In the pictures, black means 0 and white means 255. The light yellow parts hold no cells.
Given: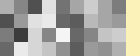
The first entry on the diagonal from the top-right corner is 124
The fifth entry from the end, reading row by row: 145
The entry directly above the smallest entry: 154
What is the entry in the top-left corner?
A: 176
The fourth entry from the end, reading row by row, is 92
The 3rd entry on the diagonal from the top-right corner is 134
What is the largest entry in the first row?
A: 225
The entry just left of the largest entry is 134
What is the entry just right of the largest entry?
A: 104
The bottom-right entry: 176
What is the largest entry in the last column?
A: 205

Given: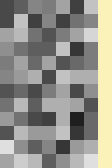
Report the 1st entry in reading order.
73
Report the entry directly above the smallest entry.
163
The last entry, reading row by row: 223
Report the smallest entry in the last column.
83
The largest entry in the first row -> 194
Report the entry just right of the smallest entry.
105
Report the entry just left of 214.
163
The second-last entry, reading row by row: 185
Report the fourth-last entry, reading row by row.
94
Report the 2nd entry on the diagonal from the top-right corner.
114
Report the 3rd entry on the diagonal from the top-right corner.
124
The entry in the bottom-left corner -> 163
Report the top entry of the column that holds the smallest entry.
64
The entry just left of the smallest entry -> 175
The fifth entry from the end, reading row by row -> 185
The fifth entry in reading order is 163
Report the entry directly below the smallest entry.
54
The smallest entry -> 31
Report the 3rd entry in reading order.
133
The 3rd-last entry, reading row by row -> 143

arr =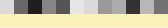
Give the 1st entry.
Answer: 218
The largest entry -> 230
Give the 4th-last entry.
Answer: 172
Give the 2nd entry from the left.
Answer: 104

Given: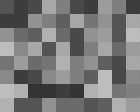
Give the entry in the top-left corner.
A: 84
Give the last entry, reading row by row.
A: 156
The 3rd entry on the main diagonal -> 95
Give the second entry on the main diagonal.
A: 61
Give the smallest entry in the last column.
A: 61
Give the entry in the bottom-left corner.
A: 177
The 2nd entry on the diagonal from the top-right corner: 84
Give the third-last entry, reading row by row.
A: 95
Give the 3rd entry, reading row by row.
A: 73
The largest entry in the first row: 167

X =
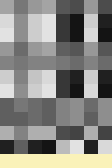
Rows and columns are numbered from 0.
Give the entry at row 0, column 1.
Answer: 119
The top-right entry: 76
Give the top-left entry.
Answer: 164
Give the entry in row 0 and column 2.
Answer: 152
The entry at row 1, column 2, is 205
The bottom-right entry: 217
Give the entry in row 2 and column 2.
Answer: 205
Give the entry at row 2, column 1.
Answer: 142
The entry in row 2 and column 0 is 226
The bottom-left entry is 32

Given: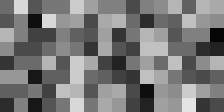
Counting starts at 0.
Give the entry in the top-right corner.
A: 169
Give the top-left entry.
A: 107
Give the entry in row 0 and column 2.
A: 85
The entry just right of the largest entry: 53
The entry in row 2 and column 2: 65
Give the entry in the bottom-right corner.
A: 74
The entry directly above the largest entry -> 204
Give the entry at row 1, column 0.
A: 85
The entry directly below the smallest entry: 34
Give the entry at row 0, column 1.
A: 216
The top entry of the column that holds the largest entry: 96
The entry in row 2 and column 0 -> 181
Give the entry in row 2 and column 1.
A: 128
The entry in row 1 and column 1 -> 128
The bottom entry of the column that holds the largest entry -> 228
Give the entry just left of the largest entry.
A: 151
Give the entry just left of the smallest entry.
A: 128

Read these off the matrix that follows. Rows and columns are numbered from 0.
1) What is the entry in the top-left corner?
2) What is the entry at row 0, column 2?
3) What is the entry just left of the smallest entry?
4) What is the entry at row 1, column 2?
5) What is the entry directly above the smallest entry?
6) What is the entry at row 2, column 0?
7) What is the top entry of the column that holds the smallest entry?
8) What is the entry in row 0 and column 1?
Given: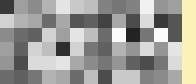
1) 57
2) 139
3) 250
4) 168
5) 76
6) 139
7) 130
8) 159
